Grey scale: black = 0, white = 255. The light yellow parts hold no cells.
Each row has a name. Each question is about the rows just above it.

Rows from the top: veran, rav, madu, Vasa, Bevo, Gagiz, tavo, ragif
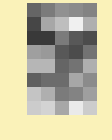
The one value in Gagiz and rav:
[167]
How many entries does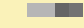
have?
4

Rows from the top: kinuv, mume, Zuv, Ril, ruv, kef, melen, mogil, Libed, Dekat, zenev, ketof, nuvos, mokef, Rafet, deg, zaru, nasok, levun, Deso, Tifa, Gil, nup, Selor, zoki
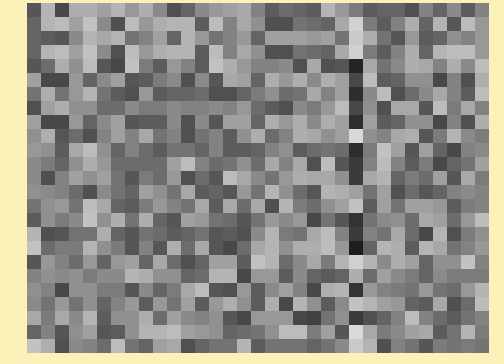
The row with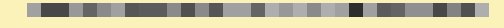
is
Libed
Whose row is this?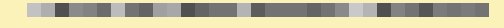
zoki
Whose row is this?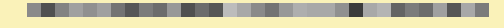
nuvos
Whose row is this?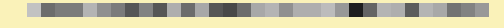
nasok
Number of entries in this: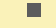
1

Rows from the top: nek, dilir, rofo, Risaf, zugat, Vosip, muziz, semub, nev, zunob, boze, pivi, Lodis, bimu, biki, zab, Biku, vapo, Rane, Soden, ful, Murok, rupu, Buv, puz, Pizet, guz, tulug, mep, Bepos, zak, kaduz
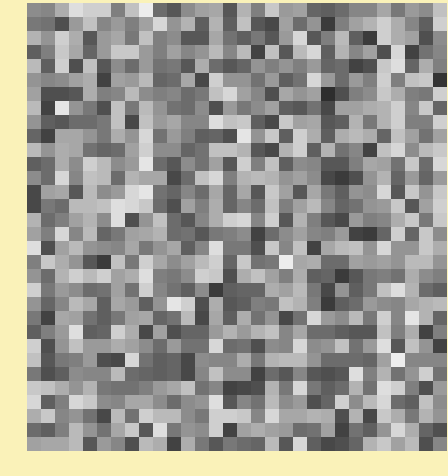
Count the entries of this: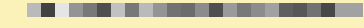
24
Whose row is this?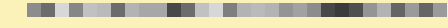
Lodis
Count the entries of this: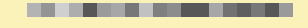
19

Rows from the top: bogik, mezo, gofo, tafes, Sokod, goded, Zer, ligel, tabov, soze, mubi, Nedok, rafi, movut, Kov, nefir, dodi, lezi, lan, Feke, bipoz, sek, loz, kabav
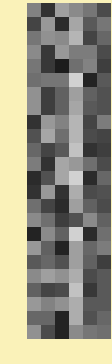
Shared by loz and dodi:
[35]
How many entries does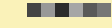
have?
6
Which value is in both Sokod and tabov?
[130]
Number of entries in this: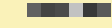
6
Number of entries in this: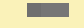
3
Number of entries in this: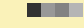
4

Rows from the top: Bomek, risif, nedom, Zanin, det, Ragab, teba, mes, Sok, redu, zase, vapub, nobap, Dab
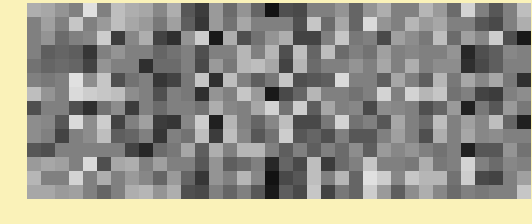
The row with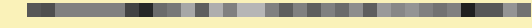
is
zase
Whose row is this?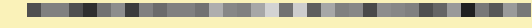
mes
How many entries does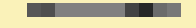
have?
11
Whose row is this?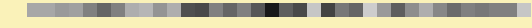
Dab
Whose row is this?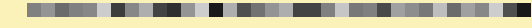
nedom

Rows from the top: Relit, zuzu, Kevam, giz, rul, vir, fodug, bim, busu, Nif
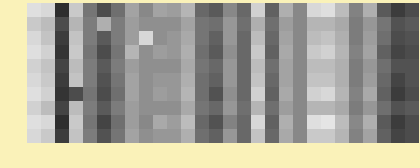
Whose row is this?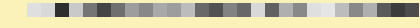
busu
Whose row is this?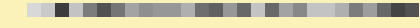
vir
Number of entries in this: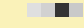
4

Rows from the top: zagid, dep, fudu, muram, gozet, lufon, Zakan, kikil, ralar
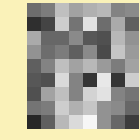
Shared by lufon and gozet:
[131]
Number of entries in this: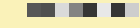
8
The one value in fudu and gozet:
[184]

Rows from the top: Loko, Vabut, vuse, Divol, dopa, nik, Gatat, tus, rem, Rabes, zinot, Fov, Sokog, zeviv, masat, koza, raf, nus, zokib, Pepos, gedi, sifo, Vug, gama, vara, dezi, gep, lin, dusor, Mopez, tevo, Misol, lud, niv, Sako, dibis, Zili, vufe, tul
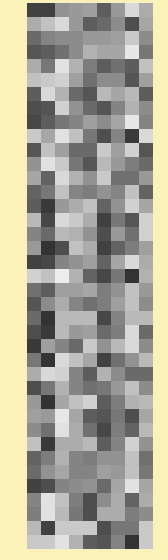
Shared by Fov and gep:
[106]
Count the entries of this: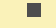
1
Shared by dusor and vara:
[185]
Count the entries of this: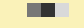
3
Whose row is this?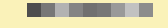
lin
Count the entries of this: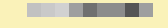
9
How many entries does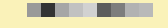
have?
9

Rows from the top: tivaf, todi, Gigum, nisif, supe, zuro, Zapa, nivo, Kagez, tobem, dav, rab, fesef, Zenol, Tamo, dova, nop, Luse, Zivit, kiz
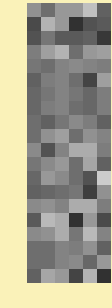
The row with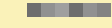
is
tobem
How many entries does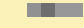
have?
4

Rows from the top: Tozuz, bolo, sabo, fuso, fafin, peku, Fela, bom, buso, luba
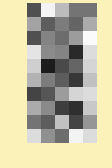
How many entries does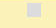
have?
1
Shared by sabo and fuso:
[132]
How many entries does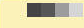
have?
4
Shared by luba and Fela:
[220]
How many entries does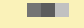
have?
3
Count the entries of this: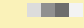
4
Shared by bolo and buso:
[93]

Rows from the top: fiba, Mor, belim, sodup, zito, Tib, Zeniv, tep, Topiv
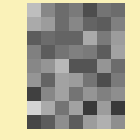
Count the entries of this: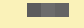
3
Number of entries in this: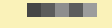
5

